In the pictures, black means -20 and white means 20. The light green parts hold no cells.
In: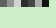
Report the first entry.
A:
-5
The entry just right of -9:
7
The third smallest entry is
-9

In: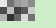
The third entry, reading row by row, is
4
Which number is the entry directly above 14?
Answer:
-6
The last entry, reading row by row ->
-2
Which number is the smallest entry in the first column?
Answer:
-8

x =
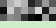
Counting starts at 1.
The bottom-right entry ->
-16
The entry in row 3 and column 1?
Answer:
-6
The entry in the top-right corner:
-6
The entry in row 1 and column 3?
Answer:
12
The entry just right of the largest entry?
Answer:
-16
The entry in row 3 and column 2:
2
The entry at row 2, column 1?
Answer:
-18

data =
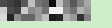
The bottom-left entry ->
14
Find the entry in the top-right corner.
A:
6
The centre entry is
-2
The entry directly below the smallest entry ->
18
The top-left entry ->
-8
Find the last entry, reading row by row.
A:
0
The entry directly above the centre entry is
-4
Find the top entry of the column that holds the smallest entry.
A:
-18
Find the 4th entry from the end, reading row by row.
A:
8
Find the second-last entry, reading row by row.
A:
-12

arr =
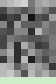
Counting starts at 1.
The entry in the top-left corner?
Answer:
7
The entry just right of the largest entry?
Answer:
-1
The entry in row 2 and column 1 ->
-9
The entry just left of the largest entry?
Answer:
11
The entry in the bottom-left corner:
9
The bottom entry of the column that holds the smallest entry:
9
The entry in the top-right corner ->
5
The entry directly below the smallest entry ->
-5
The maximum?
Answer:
13
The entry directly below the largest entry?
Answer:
-7
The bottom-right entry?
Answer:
1
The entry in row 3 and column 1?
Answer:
-13
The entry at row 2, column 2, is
-1
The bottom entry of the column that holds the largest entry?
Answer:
-7
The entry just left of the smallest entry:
3
